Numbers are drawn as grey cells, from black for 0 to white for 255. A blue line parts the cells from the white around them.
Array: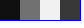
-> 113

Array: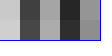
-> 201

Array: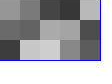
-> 199

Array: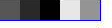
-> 148

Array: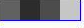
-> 97

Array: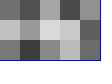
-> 201
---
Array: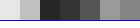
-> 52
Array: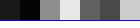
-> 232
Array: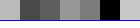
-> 151
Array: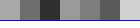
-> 154
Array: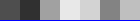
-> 232
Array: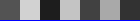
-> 196
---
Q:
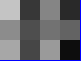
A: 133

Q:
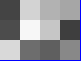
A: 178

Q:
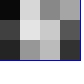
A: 136

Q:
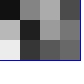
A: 171

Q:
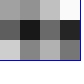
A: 192

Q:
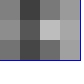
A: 121

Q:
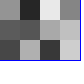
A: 233

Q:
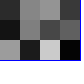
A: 148
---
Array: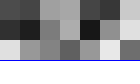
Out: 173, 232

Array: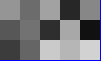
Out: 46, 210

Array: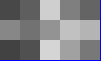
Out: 147, 213

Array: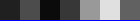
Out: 55, 224

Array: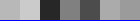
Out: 128, 203

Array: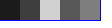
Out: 209, 209

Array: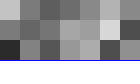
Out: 166, 215

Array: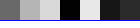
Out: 2, 232

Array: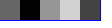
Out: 150, 210
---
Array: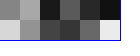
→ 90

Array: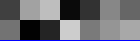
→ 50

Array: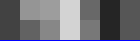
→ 104

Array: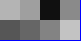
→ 159

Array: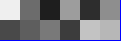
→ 157

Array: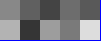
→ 68

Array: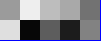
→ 189

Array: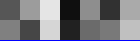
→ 142
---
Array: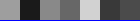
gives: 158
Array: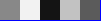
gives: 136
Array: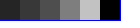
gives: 37
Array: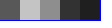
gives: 88
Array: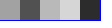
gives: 162
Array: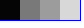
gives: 5
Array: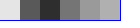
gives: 229
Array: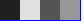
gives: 32
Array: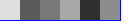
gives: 222
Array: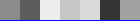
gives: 139
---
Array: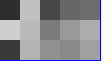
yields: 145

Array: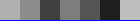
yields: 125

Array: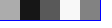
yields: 130

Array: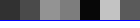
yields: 90

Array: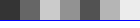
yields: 146

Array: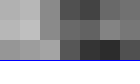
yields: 119

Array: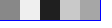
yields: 166

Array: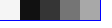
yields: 117

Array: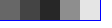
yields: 103

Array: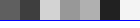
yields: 152
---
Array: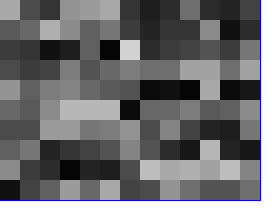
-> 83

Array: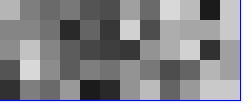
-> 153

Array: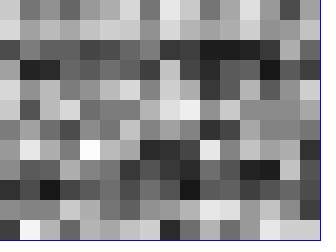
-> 231

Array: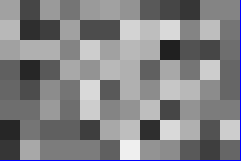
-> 89

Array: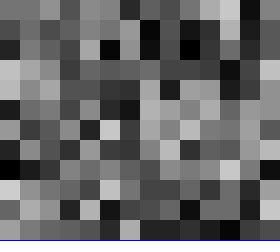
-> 6

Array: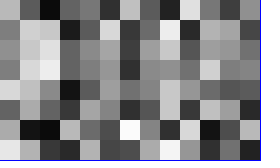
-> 48

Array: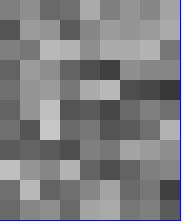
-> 119
